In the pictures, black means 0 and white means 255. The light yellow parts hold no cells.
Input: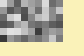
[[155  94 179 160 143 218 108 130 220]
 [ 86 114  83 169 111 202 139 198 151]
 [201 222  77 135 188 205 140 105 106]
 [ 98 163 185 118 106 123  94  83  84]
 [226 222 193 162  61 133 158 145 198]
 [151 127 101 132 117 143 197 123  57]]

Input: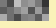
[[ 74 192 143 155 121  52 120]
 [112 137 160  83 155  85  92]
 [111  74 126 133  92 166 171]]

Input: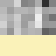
[[175 213 131 139 173  46 130 175]
 [159 180 181 173 211 162 169 185]
 [180 204 160 158 237 143 116 194]
 [169 198 157 188 229 151 154 209]
 [148 205 171 181 177  97 111 186]]

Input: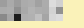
[[170 156 171 174 161 172 220 209 157]
 [173 144 169 179 173 171 210 145 171]
 [165  28 175 177 192 165 215 220 137]]

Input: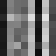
[[129 109 106 174  11 195  82  27]
 [124 109  90 170  14 183  77  25]
 [183 150 129 220  39 224  64  40]
 [129 130  98 170  23 183  81  21]
 [134 102 106 183  17 200  74  28]
 [139  95 121 195  20 208  69  27]
 [148 164  86 183  45 175  68  24]
 [134  95 113 187  14 204  74  28]]

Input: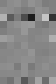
[[140 144 133 146 139 125 128 130]
 [140 133 124 128 145 140 129 143]
 [ 91 122  76  28 142 196  52 178]
 [137 144 151 154 127 122 138 117]
 [135 136 151 133 132 136 141 127]
 [150 138 138 132 137 139 174 158]
 [138 132 144 134 133 133 137 129]
 [135 139 138 148 131 129 135 135]
 [138 139 143 143 134 136 141 134]
 [143 124 145 122 136 143 137 141]
 [137 136 144 132 137 138 138 136]
 [114 141  88 122 162 108 166 126]]

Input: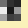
[[ 48  35 110]
 [ 25 155 236]
 [ 63  74 162]]

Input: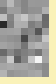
[[185 149 134 153 152 153 150]
 [158 157 135 145 146 175 124]
 [133 181 199 165 174 105 191]
 [127 175 174 126 140 108  41]
 [161 164 126 134  86 155 159]
 [146 142  72 144 137 197 151]
 [157 150 117 169 180 174 163]
 [136 114 127 137 118 161 106]
 [200  94 133 199 244 164 147]
 [170 164 165 158 150 139 165]
 [148 154 156 164 168 140 179]]
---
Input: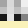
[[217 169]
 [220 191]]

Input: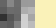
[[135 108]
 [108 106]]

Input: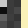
[[60 53]
 [59 71]]

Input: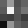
[[156  81]
 [245  88]]

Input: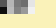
[[181 121]
 [187 130]]

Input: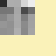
[[173 172]
 [119 166]]

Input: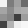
[[124 160]
 [139 169]]
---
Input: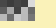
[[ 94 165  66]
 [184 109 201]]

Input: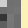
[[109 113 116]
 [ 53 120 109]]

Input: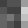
[[ 84  65  65]
 [102 119  83]]

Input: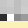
[[195 198 191]
 [ 45 255 139]]

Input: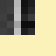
[[ 60  64 189]
 [ 63  51 194]]

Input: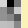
[[145  98 204]
 [146 135  88]]
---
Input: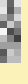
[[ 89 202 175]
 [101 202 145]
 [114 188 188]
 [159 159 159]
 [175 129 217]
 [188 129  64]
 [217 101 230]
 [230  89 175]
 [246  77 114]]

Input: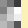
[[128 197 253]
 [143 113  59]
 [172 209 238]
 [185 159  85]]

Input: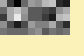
[[ 59 170 233 144  90  90  59  28 184 196]
 [104 170 196 156  90  90  75  59 144 170]
 [116 104 104 104 129 144  90 116 104 116]
 [144  75  28  75 156 129 129 170  90  44]
 [170  59   2 104 156 144 184 196  44  28]]

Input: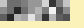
[[ 95  39 180 164 226 164  53 180  95  80]
 [139 110  39 110 151 180 125 242  80 139]
 [196 110 110 125 151 151 212  53 125 196]]

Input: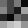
[[ 38   9 108  81]
 [108  68 121   9]
 [134  68  25 162]
 [162 190 206 149]]

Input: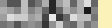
[[116 131  85 131 145 131  55 145 204 116 101 174 116 145]
 [145  85  85 190  85 116 174  39 158 190 101 174 220 101]
 [158 220 204 204 158 174  69 232  55 101 220 190 190 116]
 [174 158 131 190 131 158 101  39 101 174 145 174  25 131]]

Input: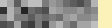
[[ 50 179 137  36 108  93  78 165 152 137 137 152 122 137]
 [ 78  93 165  78  62 122  62 152 179 137 108 165 165 191]
 [137 179 122 122  93 122 108 122 108 152 165 137 137 152]
 [191 165  93 165 191 191 122 152 137 108  93  78 108 179]]

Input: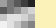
[[ 89 118 143 184 211]
 [158 118  89  62  34]
 [197 225 225 211 184]
 [241 225 197 158 131]]

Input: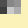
[[ 62 201 172]
 [ 78 135 147]]
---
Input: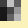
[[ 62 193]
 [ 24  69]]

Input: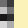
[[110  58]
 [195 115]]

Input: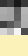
[[ 51  63]
 [172 164]]

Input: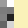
[[155 254]
 [124 120]]

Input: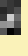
[[71 55]
 [39 55]]

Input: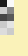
[[ 26 250]
 [207 135]]

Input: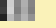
[[ 56 206]
 [ 62 210]]

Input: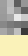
[[159 185]
 [157 191]]
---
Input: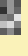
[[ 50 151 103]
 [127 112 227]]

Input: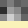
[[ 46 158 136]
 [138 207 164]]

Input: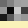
[[152   8 202]
 [ 25  91 165]]

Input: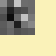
[[ 96  32  71]
 [ 77  12 104]]

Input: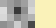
[[220 158  57]
 [215 180 135]]

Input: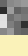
[[ 44 157  98]
 [224 112 130]]
